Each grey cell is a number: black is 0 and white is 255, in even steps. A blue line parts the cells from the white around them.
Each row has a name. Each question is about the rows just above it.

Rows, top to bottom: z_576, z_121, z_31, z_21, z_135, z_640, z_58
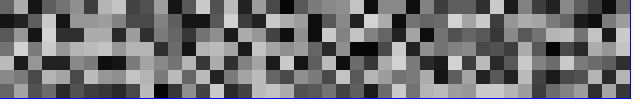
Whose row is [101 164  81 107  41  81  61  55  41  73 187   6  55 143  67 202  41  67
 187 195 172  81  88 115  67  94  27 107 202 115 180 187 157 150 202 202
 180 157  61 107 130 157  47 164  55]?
z_58
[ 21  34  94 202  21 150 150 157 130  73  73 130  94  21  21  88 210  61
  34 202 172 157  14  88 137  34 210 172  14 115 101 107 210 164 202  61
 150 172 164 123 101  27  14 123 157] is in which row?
z_121

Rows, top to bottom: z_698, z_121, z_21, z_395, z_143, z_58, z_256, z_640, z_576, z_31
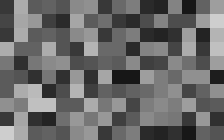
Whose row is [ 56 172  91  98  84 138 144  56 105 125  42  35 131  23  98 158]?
z_698
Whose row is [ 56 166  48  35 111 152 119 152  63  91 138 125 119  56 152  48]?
z_576
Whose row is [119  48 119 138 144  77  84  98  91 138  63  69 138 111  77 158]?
z_143

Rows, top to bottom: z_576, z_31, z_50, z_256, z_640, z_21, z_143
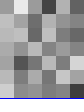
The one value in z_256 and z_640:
[185]
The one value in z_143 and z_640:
[125]
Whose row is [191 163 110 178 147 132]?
z_31

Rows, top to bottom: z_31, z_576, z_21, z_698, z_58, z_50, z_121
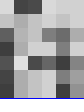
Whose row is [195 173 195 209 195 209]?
z_576
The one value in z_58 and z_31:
[74]
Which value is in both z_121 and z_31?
[209]
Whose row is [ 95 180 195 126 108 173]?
z_21

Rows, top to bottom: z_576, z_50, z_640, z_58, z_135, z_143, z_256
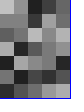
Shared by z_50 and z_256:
[110]
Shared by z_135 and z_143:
[32]
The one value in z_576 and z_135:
[32]

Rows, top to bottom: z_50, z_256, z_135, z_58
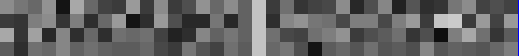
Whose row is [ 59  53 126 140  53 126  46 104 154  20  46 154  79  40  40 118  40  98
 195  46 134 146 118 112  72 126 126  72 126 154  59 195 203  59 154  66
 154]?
z_256
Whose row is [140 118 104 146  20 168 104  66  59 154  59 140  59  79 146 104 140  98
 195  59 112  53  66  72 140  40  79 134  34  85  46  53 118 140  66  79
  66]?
z_50
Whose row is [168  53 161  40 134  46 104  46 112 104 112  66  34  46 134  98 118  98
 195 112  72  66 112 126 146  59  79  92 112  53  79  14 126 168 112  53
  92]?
z_135

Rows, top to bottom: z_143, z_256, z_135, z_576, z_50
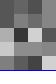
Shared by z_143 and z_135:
[86]
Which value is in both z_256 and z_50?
[127]
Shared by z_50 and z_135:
[209]
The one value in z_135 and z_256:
[86]
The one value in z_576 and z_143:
[134]
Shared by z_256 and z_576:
[134]

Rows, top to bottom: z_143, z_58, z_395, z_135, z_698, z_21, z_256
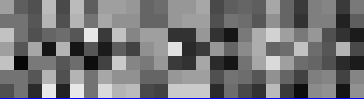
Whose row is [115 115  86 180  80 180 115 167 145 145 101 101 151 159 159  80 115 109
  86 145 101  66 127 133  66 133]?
z_21
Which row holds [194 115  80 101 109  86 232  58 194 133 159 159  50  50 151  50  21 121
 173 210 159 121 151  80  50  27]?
z_395
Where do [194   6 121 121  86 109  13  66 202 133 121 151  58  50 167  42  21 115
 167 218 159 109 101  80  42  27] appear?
z_698
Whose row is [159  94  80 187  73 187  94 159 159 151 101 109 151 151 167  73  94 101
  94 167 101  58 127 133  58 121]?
z_143
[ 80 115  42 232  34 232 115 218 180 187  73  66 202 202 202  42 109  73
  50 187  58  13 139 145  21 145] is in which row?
z_256

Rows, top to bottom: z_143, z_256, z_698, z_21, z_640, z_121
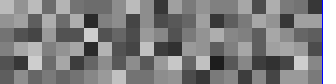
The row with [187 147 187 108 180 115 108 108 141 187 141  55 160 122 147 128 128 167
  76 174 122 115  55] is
z_143
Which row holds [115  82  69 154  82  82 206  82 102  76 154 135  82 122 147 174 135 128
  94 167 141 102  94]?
z_698
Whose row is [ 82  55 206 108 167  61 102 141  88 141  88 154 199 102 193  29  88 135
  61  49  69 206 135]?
z_640

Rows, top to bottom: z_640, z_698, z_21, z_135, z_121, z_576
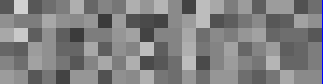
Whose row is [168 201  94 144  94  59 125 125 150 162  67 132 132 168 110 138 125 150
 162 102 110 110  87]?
z_21
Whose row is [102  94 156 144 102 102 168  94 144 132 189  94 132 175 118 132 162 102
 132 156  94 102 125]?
z_135
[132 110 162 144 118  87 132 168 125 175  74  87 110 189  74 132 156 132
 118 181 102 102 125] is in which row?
z_121

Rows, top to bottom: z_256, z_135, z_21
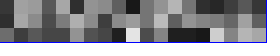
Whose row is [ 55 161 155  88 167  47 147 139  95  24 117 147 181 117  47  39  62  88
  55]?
z_256
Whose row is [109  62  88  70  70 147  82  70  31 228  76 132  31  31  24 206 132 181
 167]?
z_21

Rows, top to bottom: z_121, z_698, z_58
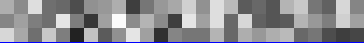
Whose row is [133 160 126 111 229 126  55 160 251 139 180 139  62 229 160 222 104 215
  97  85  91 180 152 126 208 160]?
z_698
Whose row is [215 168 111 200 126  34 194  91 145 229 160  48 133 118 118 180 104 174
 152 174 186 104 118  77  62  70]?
z_58
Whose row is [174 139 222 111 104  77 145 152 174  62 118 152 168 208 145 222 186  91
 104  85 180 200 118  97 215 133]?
z_121

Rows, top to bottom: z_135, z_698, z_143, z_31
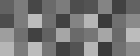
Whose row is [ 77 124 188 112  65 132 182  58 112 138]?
z_698
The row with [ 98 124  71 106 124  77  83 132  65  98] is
z_135
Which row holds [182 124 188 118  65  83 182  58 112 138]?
z_31

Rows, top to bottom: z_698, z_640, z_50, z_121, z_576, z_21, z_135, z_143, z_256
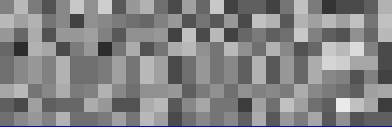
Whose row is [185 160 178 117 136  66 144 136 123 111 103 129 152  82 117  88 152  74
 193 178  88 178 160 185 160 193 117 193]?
z_640
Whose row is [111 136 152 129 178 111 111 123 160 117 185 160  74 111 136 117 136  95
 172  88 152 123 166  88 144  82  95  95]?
z_256

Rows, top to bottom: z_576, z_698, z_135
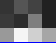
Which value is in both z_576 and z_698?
[33]
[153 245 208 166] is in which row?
z_135

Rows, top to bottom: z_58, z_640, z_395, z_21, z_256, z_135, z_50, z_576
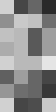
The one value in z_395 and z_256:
[185]
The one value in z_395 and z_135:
[158]
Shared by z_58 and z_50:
[102]

